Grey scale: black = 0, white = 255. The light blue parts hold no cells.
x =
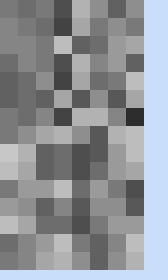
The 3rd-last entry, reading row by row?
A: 97
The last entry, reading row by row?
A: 178
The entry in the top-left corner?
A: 121
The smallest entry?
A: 45
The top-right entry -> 142
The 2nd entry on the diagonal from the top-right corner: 142
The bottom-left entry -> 121
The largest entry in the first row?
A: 178
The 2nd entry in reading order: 109
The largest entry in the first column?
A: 199
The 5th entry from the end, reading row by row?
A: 178
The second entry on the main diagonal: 121
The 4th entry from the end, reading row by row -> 142
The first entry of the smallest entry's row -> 121
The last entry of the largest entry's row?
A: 189
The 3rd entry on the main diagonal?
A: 121
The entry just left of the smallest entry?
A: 133
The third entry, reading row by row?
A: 121

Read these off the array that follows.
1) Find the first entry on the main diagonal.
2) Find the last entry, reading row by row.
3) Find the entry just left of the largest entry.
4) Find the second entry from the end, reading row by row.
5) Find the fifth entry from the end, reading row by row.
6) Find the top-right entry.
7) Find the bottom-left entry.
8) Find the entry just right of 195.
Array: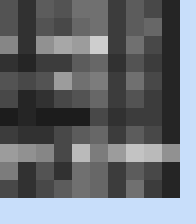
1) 83
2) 37
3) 156
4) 60
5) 103
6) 37
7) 72
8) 186

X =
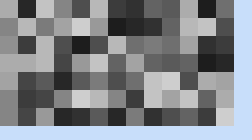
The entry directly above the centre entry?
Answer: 184
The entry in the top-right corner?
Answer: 111
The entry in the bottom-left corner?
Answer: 133
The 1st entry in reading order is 172
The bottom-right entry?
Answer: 206
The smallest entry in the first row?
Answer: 29
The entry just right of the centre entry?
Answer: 163
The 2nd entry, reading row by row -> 39
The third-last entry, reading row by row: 99
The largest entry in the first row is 195

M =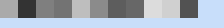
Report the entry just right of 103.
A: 220
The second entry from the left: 51

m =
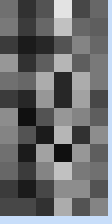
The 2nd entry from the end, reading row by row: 83
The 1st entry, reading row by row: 112
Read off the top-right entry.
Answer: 103
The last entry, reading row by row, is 132
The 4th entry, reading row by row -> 227
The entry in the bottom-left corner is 71
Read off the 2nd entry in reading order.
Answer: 49
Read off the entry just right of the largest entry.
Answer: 71
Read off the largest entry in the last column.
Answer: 141
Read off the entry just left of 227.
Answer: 83
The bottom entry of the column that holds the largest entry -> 172
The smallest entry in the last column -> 71
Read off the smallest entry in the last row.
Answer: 49

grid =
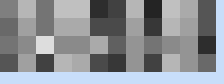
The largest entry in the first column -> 127
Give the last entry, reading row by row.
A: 105
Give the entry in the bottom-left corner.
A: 85
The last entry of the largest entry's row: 45
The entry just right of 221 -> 138
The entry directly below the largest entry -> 65
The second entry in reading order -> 182
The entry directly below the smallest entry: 55
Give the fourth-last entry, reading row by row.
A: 65
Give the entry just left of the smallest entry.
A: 182
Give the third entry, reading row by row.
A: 116
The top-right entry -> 85
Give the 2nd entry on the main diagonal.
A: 160
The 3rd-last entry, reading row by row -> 182

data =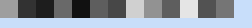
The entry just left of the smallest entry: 105
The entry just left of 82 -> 229
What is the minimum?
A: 17
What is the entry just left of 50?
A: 158

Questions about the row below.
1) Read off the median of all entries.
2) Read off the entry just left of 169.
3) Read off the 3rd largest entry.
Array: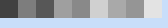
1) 149
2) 208
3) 169

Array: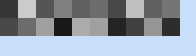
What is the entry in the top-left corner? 55
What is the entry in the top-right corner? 117
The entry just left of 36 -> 160
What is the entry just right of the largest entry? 85
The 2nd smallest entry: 36
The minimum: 25
